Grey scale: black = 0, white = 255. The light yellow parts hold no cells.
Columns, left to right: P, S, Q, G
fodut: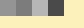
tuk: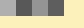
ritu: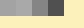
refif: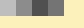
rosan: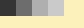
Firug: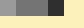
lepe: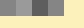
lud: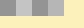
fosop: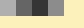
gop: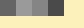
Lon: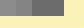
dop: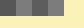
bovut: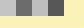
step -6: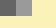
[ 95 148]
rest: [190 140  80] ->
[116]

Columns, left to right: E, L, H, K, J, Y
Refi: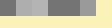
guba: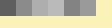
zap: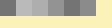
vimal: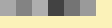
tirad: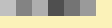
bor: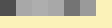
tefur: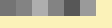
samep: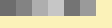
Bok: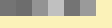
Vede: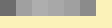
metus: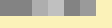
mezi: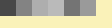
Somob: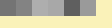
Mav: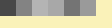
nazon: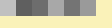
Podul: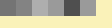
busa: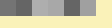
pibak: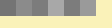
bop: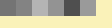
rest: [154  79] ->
[154]
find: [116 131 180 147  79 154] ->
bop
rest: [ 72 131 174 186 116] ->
[154]
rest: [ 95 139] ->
[174 186 131 154]
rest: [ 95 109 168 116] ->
[154]

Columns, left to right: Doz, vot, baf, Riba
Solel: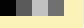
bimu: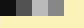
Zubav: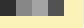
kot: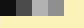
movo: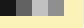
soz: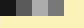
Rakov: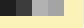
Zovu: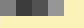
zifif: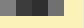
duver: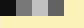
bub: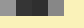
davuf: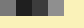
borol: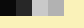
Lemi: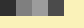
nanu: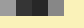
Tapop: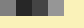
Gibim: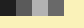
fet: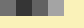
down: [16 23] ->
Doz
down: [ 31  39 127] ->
vot
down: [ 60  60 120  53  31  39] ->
vot
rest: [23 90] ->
[172 120]
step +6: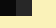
[15 45]
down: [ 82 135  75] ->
vot

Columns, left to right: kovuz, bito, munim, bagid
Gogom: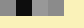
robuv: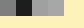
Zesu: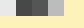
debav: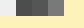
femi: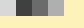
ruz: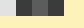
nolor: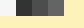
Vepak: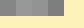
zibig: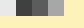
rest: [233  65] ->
[ 93 167]
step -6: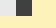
[227  59]
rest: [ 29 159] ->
[167]

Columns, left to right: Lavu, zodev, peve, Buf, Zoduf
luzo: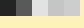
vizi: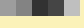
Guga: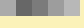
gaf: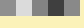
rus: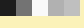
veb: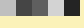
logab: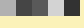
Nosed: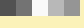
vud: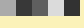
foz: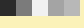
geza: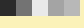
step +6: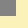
[137]
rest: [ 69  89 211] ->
[50]
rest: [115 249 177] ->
[191]
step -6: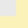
[227]
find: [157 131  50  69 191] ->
vizi

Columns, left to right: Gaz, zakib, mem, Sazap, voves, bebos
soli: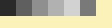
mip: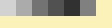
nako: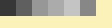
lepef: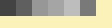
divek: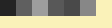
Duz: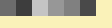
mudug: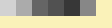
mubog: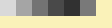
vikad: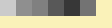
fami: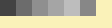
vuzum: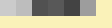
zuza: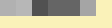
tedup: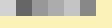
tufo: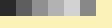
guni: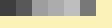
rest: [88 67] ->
[157]
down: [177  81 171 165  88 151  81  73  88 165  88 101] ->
Sazap
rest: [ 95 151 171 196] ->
[135]
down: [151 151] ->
mem

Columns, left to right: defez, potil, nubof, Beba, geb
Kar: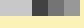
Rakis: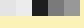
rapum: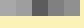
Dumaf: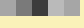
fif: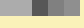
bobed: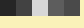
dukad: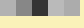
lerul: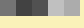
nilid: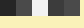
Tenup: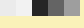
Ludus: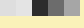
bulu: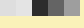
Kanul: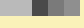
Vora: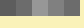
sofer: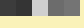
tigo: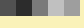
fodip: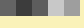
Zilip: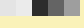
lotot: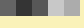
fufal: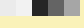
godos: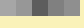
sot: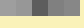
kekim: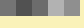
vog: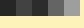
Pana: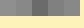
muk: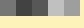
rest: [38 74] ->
[242  60  74]
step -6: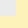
[229]

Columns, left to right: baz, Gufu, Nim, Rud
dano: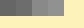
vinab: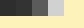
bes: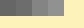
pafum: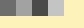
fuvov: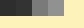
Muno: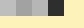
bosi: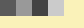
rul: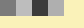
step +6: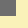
[116]
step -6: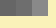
[ 96 104 131]
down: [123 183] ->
Nim
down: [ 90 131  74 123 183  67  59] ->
Nim
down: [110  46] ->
baz
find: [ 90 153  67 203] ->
bosi
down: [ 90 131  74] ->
Nim

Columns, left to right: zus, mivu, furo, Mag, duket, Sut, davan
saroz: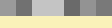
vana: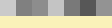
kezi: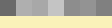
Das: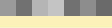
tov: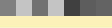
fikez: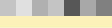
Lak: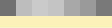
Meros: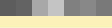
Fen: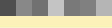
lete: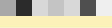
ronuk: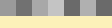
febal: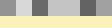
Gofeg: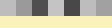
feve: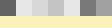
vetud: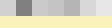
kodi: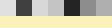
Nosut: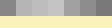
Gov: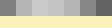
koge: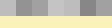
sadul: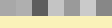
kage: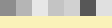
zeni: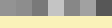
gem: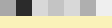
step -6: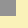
[141]
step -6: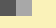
[ 81 162]

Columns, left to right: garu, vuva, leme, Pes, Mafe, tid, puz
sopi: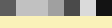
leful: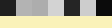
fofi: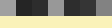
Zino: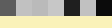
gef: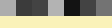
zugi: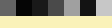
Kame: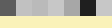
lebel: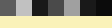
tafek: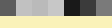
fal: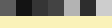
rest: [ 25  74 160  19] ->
[199]
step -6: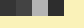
[ 47  61 173  39]
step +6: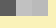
[ 99 199 192]
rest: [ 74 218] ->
[19]
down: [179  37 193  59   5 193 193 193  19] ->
vuva
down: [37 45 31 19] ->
Mafe
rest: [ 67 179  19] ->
[ 67 115]

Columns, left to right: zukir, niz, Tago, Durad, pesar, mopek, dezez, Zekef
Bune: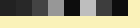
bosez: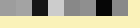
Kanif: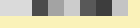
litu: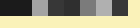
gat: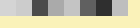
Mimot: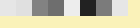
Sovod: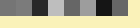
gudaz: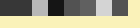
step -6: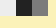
[231  28 117]
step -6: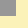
[145]
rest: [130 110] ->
[237  34 123 230]
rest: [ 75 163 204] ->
[ 88  61 196]

